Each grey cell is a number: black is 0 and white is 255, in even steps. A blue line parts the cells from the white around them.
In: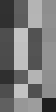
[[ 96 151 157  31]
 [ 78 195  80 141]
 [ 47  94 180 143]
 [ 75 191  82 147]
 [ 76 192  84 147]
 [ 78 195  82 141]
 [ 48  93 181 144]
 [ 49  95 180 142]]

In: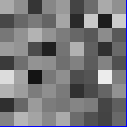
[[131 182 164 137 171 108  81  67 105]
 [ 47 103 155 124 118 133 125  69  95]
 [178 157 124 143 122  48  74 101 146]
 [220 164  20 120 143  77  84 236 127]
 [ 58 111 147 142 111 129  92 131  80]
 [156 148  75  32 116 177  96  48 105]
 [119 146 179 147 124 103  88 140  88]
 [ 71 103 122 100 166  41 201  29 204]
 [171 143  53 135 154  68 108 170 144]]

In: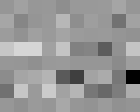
[[151 144 154 150 168 150 147 155 145 148]
 [113 198 154 203 162 181 119 104 125 173]
 [140 165 170 180  90  63 163 171 119   1]
 [151 150 144 153 154 150 150 150 139 158]
 [198 214 214 161 196 129 132  92 145 196]
 [156 146 160 154 164 155 153 154 149 146]
 [166 134 149 153 183 142 158 152 114 162]
 [150 161 151 152 142 153 153 154 165 150]]

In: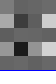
[[101 104  97 104]
 [151  27 148 210]
 [ 94 103 102  98]
 [169  61  94 205]
 [124  99 102 107]]

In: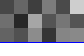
[[ 99  81 140  53 133 137]
 [111  39 166  84 118  84]
 [ 71 102  62 124  74 206]]

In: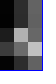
[[  4  44  98]
 [ 60 107 193]
 [ 28 177 103]
 [  2  44  97]
 [  3  45  99]]

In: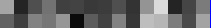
[[ 98  63 130 118 150  11  92  65 130  54 190 182 125  74 163]
 [165  36  79 114  64  67  57  60  79  51 148 218  36  69 123]]

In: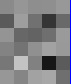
[[151 133 162 167 111]
 [119 195 129  22  91]
 [131 115 144 162 153]
 [148 103  99 111 154]
 [ 90 158 113  53 105]
 [138 150 142 143 152]]
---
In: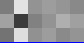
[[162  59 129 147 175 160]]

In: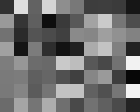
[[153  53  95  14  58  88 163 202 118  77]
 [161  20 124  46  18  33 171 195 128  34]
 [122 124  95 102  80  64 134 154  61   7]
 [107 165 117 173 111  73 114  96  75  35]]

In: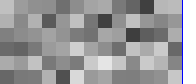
[[177 137 178  90 150 192 118  64 144 192 150 134 151]
 [106 100 121 155 164 207 163 142 110 193 170 202 104]
 [103 121 123 177  80 217 154 165 127 126 138 145 199]]

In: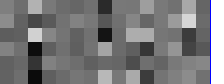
[[140  98  71  90 114 130 120  87 112 134 102 121 155 214 107]
 [130 112  13  95 112  95 115 164 107  95  54 122 149  68  88]
 [ 98 110  11  95 107 118 113 184 120 170  60 116 128 140 113]]

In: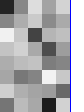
[[134 173 202 139 170]
 [195 209 169  77 157]
 [166 120 132 242 200]
 [117 187 168  28 210]]

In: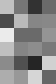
[[ 74 186 134 136]
 [191 133 141 121]
 [173 152 214 102]]

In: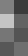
[[196  99]
 [ 87 111]]

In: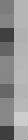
[[132 181]
 [100 179]
 [134 184]
 [135 183]
 [ 62 176]]
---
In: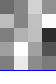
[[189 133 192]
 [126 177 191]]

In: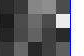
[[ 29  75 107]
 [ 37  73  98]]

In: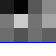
[[121 203 115]
 [109  83 112]]

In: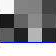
[[ 26  99 138]
 [ 93  32 181]]

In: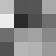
[[236  42  77]
 [110 154 162]]

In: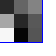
[[167  39  88]
 [247   6  85]]
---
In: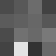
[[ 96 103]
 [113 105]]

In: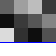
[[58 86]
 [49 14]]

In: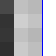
[[207 195]
 [193 182]]

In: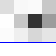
[[199  50]
 [239 215]]

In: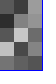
[[130 148]
 [199 108]]

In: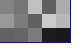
[[124  97]
 [101 124]]

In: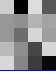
[[143 178]
 [109 214]]

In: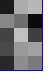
[[111  11]
 [192  64]]
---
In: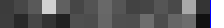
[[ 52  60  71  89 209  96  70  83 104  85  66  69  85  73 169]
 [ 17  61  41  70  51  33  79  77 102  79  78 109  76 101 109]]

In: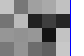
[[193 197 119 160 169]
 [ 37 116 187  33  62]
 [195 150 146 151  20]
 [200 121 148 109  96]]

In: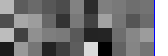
[[115 184  92 106  87  76 130  44 127 121 110]
 [108  78 167 157 103  51 121  66 162 117  85]
 [156 189  66 144 126 122  89  35  36 110 135]
 [116  27 153 118  35  62  93 218   1  99 133]]

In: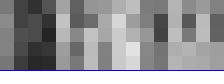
[[129 121  66  49  84 163  96 149 152 175 190 124 122 180 139 154]
 [ 97 138  66  75  50 194  91 108 170 214 157 126  69 178  88 187]
 [ 98 130  79  75  36 184 136 194 167 203 177 151  66 190 121 188]
 [158 131  74  48  54 157 103 186 129 203 226 135 116 174 179 164]
 [159 119  60  40  42 153 120 188 128 201 215 133 118 180 172 169]]

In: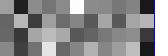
[[ 24 159  32 140 117 138 253 139 137 119 131]
 [181 101 183  60 159 108 133  89 165  88 165]
 [ 57 103  56 166 188 169  88 100 120 136 141]
 [ 24 136  64 114 228 104 133 177 134 158 189]]

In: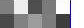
[[252 127 237  78 122]
 [ 61  73 129 156 125]]

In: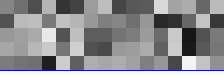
[[187 133 111  78 181  52  66 156 189  70  87  90 216 163 172 102]
 [ 56  82 186 190 121 193 181 152 127 134 112 151  41  48 103 195]
 [122 152 159 170 233  83 191  93  94 116 125 155 108 201  22  82]
 [119 167 157 183 202 118 208  81  74 153 157 171  97 204  26  89]
 [144 124 116 112  31 205  95 174 167 173 161 127 151  71 244 195]]
